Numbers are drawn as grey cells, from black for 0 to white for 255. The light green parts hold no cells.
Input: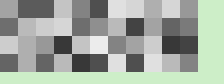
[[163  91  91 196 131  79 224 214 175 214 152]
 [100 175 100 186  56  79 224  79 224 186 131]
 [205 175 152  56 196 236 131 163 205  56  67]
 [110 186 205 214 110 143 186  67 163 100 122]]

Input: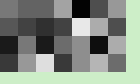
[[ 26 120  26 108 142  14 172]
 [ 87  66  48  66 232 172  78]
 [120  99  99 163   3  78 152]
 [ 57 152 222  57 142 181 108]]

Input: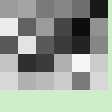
[[195  47  59 176 245 204]
 [ 89 227  89  59  35 134]
 [155 164 122 134 110  24]
 [236  98 155  69  13 146]
 [215 176 186 204 122 215]]

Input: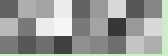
[[121  87 110  64 144 133 110 196 174]
 [ 98 174 163 236  98 153 216  87 133]
 [185 121 236 246 121 163  55 153 216]]

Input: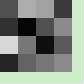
[[215 119  14  89]
 [ 48   5  80 139]
 [ 36  99 119 139]
 [ 80 173 162  58]]

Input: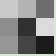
[[150  68  26]
 [201 179 109]
 [141  48 219]]

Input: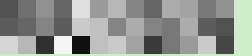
[[213 183  47 245  16 192 202 163  58 120 154 202  70]
 [ 92 101 132  92 202 192 132 172 132 120 172  92  81]
 [ 81 111 144 101 224 154 183 132 101 172 163 120 144]]

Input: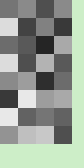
[[108  89  37 169]
 [138 157  46 108]
 [117 138  79 138]
 [232  98 117  98]
 [220  67 129  57]
 [ 57 232 157 169]
 [220  79 179  89]
 [147 191 200  79]]

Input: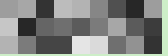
[[157 167  51 188 179 134  80  39 157]
 [179 123  69  69 229 218 111 146  51]
 [198  39 101 111  91 123 167  91  60]]
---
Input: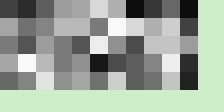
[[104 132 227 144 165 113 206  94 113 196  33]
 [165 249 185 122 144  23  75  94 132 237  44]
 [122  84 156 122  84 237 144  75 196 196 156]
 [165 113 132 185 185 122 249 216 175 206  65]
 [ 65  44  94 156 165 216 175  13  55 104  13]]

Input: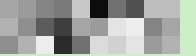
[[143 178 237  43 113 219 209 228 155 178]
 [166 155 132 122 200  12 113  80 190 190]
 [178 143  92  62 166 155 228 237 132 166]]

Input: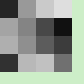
[[ 37 153 202 222]
 [ 49 184 193 112]
 [175 143  92  60]
 [164 132  72  17]]

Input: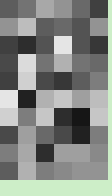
[[208 125 198  45  22 198]
 [229  33 177 198 159 189]
 [ 93 115 168 147 105  64]
 [ 93 177 125 137 147 147]
 [ 73 219 115 177 115 105]
 [ 73 159 105  73  33 125]
 [147 189  93 105  83 147]
 [ 64  45  83 229  83  55]
 [ 64 208  73  55  93 125]
 [125 168  45 159 159 137]]

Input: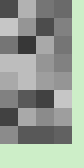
[[117  55 169 117]
 [169 189 158 149]
 [189 189 149 129]
 [ 65 169 139 158]
 [ 76 178 117 106]
 [139  88  88  97]
 [198 149  76 129]
 [129  88  65 198]]

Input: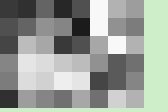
[[133 229 220 200 188 145  90 112]
 [124 220 209 238 229  69  90 133]
 [ 69 188 167  57  80 167 248 178]
 [ 80 100 145 133  27 248 145 124]
 [ 48 157 133 112 167 112 209 178]
 [ 57  48 100  39  80 248 178 157]]

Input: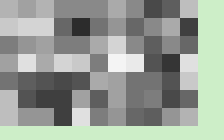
[[201 212 212 103  44 115 149 103 137 170  63]
 [179 161 179 137 137 137 170 137  73  94 190]
 [161 224 170 212 201 125 244 234  83  53 224]
 [125 149 161 125 125 170 212 137  94 137 103]
 [190 149 149  63 224 125 149 103  94 149 179]
 [115  94  83  73  83 170 161 115 115  83 201]
 [190  83  63  63 161  94 161 115 125  73 103]]
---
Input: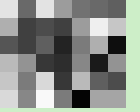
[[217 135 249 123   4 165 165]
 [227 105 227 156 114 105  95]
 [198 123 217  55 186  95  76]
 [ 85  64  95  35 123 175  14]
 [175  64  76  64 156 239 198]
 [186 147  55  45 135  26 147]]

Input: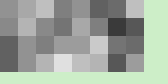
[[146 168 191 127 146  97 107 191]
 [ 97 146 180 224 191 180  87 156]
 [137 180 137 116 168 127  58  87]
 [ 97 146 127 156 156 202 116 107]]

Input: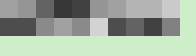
[[ 77  77 138 161 138 211  77  99  65 129]
 [161 149  99  55  65 149 161 180 180 202]]

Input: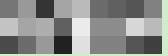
[[196 165 174  96 236 141 141 215 186]
 [ 75 108 153  33 225 130 130  85  64]
 [118 153  52 165 186 108  96  85 130]]

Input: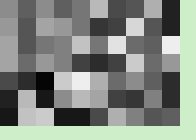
[[ 23 194 203  23  23  74 175 128  85  95]
 [152  85 164 152 118  54  65 215  85  33]
 [164 107 152 128  65  44  65 203 107 152]
 [140  95 140  95 118 185  74  85 175  33]
 [164  85 118 128 194 118 226 107  95 238]
 [ 33 185  23 140 185 164  65  54 128  44]
 [ 74  44   5 203 238 175 107 140  95  44]]

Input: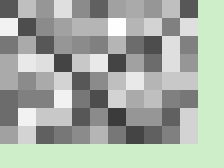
[[170 233 223  68 200 233  68 161 108 223 150]
 [108 242 200 200  87 139  59 150 150  96 211]
 [170 139 170 211  87 139 191 233 181 200 200]
 [ 87 191 150 223 139  96 161 170 150 191  87]
 [242  77 139 161 181 181 254 181 211 128 223]
 [108 128 128 242 119  77 211 170 191 128 119]
 [161 211  96 119 139 181 119  68  96 128 211]
 [119 170  87 150 139 128 181 108  77 223 128]]

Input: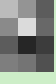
[[138 219 104]
 [187 148  92]
 [126 116  80]
 [ 92  38  60]]
